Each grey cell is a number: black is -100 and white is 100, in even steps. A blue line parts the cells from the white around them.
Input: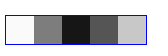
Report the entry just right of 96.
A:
-2
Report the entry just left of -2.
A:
96

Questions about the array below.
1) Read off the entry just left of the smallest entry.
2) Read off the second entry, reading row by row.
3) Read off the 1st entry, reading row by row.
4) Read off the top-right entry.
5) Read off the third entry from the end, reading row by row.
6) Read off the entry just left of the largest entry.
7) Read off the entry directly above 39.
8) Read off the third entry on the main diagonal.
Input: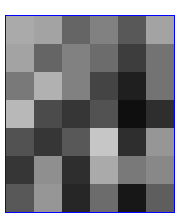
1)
-36
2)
28
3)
33
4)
28
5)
-15
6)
-31
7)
-21
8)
1

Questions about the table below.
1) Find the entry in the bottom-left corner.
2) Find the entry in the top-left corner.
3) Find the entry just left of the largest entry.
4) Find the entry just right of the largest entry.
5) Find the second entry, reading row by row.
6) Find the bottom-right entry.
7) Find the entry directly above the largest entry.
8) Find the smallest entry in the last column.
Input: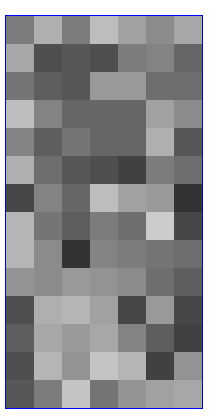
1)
-32
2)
-3
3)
-14
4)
-44
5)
37
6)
31
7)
20
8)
-60

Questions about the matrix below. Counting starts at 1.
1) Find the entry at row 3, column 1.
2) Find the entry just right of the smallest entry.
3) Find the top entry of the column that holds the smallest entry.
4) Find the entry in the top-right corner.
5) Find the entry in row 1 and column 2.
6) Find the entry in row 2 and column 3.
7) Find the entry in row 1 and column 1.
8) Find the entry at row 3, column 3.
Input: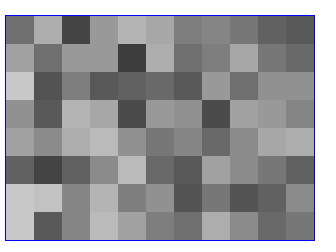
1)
57
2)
36
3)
41
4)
-30
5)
36
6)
20
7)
-13
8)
-1

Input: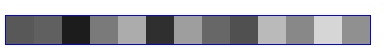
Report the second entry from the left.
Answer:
-25
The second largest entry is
46
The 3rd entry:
-78
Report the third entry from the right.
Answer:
7

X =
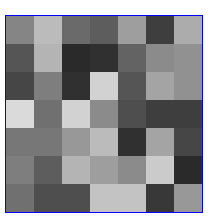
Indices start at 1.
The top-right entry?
35
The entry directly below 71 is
-7
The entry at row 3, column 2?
-1
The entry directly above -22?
24
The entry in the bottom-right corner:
19
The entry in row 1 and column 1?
4
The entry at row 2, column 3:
-67
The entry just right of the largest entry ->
-12
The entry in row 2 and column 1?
-33
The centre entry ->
9
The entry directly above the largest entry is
-45

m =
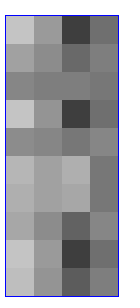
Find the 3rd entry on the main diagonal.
-1
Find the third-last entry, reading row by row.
16
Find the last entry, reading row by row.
-1
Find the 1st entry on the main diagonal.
54
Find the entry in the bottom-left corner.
49
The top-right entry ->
-13
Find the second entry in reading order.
21
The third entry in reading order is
-51
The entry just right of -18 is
-1
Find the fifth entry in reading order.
26

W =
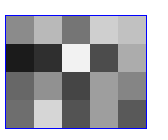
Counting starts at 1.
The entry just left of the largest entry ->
-63
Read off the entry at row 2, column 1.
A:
-79
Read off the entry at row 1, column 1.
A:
9
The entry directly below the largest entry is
-46
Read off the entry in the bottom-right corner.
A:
-30
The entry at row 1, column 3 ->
-8
